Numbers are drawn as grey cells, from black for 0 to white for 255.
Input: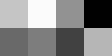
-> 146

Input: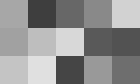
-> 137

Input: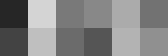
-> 171

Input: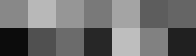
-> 93

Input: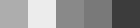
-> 121

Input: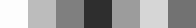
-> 214

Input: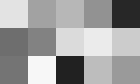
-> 146

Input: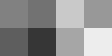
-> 201

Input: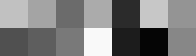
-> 199

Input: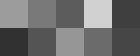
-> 209
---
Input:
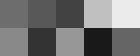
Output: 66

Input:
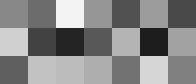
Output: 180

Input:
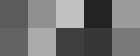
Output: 194

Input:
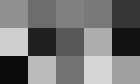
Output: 88

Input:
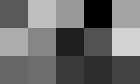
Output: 31

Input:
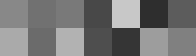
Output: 200
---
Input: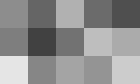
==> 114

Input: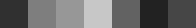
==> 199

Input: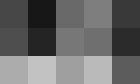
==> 119

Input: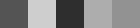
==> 46

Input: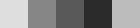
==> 89

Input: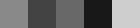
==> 104

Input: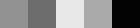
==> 232

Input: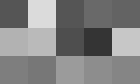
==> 78

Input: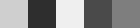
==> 239
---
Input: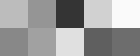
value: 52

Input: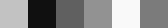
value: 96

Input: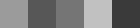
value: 117

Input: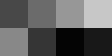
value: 151

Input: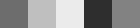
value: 235

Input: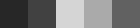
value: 213

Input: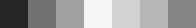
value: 160

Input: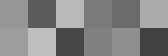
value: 185

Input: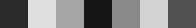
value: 165

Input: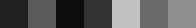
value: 12
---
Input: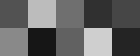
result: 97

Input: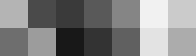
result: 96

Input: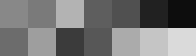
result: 171

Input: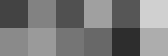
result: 104

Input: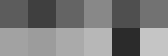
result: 183

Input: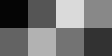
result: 178

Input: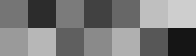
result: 176
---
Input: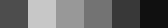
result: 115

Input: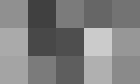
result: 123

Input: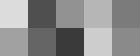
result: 146

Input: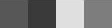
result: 58

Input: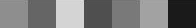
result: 121

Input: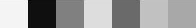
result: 106

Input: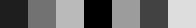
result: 156

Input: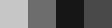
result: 109

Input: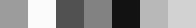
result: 18
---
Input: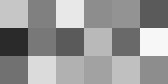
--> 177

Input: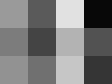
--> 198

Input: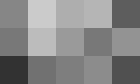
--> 126

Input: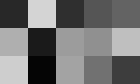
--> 163

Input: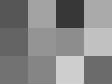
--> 206

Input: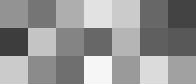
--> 111
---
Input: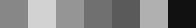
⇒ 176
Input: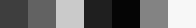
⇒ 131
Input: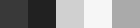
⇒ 246
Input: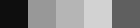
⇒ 210
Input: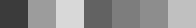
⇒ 141
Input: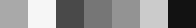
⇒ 203
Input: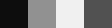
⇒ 240
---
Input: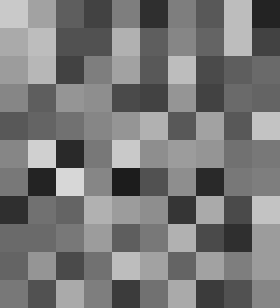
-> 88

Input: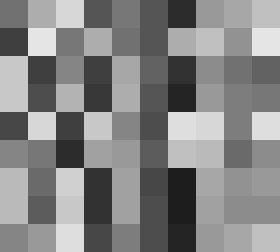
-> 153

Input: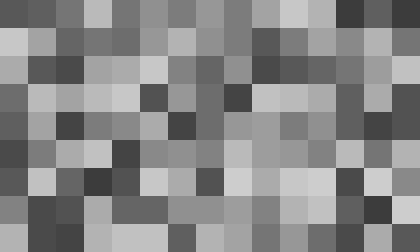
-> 60

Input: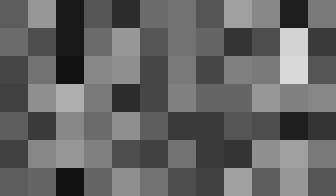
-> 135

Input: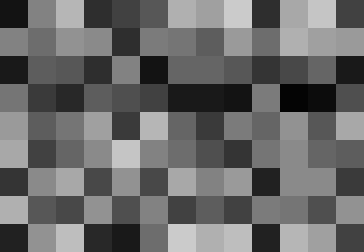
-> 168
